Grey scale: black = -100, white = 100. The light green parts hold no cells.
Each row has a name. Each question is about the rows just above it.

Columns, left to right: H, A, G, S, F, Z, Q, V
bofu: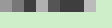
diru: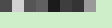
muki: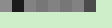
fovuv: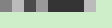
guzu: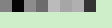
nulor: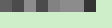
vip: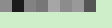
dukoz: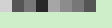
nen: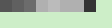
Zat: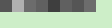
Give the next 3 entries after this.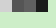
-51	-59	20
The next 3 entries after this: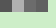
-51	-25	-33
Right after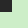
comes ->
30
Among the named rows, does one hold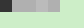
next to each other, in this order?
no
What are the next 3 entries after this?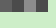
2	10	10
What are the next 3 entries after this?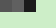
-51	-59	20

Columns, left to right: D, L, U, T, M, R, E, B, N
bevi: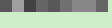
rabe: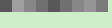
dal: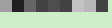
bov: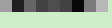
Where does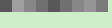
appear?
rabe
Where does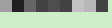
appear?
dal
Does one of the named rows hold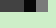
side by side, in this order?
no
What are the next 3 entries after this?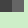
-31	-12	6
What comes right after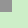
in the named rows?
-4

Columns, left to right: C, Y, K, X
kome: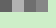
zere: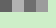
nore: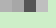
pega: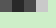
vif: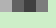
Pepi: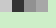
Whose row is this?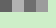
zere
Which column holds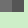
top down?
K
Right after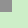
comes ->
31

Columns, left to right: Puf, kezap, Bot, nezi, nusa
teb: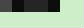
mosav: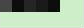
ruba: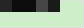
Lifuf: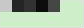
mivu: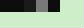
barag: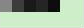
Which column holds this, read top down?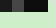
nusa
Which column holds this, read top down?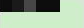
nusa
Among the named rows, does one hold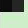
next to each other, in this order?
yes

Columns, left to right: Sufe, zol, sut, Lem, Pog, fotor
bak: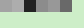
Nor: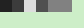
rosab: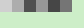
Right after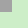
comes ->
36
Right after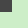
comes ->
-8
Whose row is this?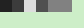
Nor

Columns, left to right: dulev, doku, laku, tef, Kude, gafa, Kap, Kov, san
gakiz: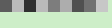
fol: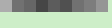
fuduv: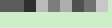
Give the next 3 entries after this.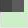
-37	-11	-2
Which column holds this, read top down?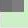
Kov
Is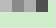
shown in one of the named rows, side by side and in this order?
no

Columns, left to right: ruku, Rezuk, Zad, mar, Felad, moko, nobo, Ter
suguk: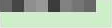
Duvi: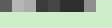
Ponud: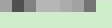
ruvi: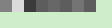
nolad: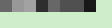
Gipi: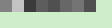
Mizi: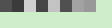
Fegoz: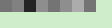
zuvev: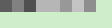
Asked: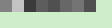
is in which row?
Gipi
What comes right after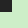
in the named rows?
11
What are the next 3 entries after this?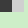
-46	53	-37
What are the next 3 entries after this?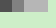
35	27	-9

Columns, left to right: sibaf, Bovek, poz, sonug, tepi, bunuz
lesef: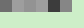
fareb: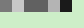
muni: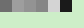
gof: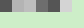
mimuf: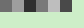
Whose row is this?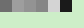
muni
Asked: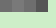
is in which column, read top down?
sibaf

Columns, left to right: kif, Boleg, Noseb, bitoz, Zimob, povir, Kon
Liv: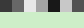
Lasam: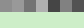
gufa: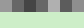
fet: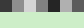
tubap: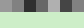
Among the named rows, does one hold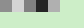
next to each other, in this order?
yes
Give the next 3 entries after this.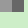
-46	-19	38
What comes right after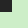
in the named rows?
38
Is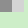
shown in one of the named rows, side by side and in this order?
yes
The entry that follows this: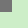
38
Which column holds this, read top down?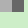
bitoz
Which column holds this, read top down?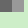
Boleg

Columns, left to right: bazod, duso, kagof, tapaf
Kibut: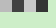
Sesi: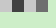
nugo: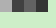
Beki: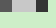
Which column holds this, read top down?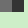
tapaf
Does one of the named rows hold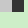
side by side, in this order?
yes
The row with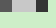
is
Beki
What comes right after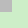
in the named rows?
-49
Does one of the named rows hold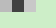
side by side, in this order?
yes

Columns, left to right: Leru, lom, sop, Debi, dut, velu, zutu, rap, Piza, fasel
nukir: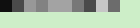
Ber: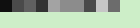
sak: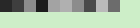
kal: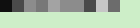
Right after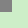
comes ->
28
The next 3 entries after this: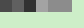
-42	55	-15
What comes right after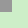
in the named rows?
2
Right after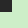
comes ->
-51

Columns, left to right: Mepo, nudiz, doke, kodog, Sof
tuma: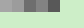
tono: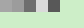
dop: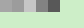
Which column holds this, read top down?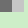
doke
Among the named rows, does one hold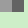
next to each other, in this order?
no
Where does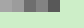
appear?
tuma
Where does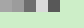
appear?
tono
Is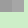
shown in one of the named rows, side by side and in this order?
no

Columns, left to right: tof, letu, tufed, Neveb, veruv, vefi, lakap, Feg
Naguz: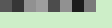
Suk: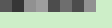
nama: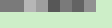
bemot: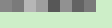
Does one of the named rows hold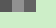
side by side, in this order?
yes
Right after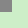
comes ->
-4

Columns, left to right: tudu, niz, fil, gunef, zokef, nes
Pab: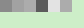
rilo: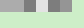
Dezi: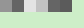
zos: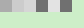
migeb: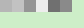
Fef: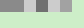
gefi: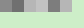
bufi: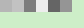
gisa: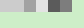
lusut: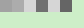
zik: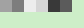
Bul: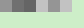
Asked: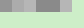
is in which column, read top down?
tudu
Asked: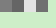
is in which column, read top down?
zokef

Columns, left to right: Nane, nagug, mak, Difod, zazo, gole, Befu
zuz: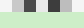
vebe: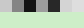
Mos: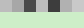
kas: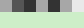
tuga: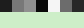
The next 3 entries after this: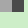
48	-52	39
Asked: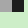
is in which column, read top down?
Nane
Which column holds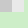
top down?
Befu
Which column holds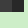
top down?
zazo
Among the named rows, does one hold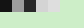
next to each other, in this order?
yes

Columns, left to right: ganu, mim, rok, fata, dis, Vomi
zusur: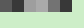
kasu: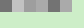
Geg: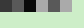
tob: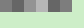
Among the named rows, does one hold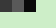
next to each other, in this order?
yes
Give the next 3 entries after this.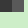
-93	33	-30
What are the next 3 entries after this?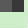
24	33	-10
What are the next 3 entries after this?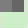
15	43	-20
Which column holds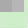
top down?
fata
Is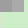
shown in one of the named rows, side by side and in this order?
yes
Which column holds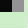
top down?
rok

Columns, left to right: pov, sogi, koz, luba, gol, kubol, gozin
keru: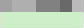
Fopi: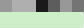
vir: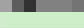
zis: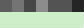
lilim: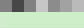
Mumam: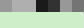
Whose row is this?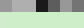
Fopi
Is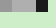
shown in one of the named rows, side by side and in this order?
yes
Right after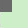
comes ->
46
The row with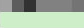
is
vir
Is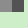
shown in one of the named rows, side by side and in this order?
yes
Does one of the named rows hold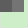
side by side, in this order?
yes
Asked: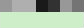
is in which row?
Mumam

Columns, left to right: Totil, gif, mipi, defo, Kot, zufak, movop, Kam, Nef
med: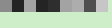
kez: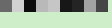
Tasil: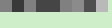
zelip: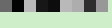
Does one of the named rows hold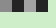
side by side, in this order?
yes
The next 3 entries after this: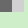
-90	45	55
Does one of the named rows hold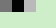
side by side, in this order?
no

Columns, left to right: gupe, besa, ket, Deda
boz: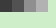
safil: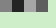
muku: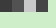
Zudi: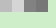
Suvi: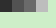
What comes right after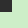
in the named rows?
-36
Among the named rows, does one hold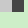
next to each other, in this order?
yes
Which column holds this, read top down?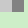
ket
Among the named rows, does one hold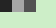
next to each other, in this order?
no
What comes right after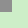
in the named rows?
40

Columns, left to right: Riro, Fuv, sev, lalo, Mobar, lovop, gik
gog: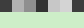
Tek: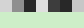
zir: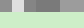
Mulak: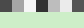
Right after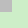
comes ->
84
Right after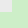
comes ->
-34
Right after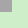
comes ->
93
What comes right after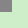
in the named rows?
-4
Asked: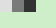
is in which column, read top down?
lalo

